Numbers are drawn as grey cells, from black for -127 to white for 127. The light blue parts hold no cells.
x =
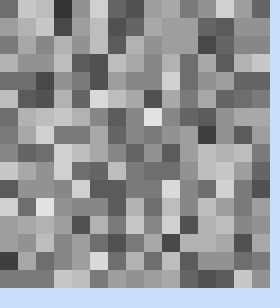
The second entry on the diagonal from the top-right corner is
18
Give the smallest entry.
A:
-76
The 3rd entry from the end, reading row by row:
-36
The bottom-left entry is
-5
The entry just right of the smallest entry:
18
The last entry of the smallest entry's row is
-26
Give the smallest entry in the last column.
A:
-46
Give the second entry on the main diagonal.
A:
50
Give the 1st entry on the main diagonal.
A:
-17
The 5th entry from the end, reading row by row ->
-26
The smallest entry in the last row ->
-46
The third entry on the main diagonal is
7
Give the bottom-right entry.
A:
18
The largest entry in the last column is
71

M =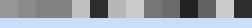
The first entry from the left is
23
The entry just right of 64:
-82
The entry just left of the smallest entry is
-20

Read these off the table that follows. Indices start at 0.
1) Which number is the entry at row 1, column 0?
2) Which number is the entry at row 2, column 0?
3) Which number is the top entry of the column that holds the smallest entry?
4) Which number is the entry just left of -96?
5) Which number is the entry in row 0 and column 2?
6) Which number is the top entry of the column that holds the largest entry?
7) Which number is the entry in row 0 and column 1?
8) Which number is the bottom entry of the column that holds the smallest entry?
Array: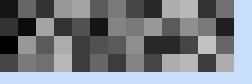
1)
-76
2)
-127
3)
-106
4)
-5
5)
-76
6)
-76
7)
-25
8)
-58

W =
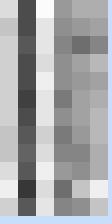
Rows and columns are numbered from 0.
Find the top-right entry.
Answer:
46
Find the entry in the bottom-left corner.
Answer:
80
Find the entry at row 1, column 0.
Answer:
68
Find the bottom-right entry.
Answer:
68
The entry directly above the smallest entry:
-39
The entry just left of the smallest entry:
111
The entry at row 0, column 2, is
123
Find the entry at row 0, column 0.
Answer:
92
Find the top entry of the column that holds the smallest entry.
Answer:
-51
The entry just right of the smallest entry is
92
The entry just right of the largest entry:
25
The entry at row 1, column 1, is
-51
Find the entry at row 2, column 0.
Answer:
80
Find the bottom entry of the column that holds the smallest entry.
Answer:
-39
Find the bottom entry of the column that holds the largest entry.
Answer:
101

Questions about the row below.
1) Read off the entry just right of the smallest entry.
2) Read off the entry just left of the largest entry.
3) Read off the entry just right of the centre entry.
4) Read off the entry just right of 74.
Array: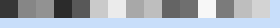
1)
-39
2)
-16
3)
62
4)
107

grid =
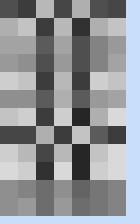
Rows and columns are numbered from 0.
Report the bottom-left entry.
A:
15
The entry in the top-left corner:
-48
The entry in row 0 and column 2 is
56
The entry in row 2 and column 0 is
35
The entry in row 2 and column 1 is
35
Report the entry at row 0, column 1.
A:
-67
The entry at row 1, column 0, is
47
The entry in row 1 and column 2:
-67
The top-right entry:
-57
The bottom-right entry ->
3
